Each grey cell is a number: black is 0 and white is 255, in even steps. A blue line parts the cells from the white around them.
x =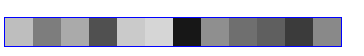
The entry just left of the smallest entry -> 214
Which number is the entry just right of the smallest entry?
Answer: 143
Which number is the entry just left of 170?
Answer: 125

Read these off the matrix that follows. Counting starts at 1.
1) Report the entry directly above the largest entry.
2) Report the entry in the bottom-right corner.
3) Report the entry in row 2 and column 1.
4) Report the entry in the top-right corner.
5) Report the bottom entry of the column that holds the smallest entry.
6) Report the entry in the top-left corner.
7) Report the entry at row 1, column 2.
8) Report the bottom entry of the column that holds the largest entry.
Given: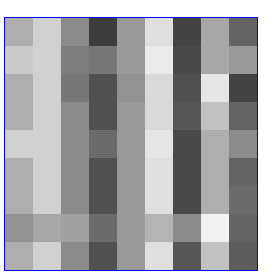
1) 174
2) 92
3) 202
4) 99
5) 80
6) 174
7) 209
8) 194
